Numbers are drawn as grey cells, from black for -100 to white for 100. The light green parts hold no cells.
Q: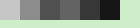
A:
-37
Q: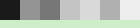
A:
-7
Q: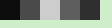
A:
61
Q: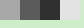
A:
-62
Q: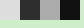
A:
35
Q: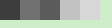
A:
-29
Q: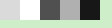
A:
-37
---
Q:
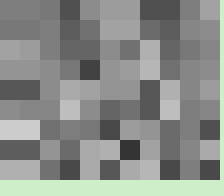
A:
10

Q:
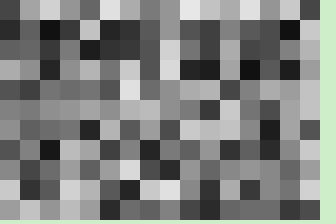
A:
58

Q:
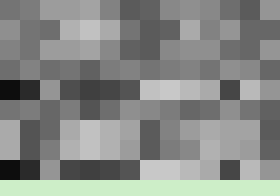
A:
-19

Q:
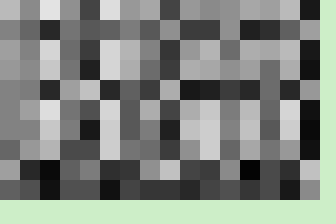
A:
25

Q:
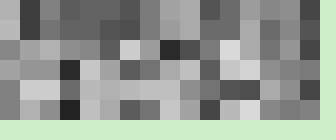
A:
-34

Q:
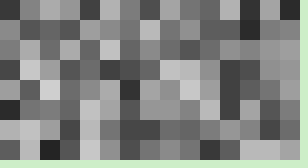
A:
3

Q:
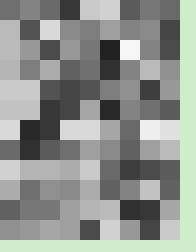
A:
-46
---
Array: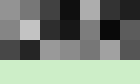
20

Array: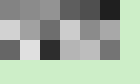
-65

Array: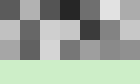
67

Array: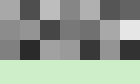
26

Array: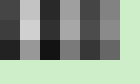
-85

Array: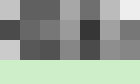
-36

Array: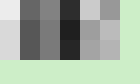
-4
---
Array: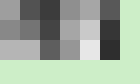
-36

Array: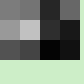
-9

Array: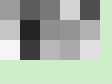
-28

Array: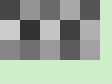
16

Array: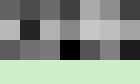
-40

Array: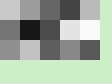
23
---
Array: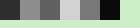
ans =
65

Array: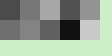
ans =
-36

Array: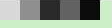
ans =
-23

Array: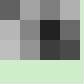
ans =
38

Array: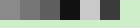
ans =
-87

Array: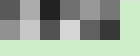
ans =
-13

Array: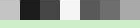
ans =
92
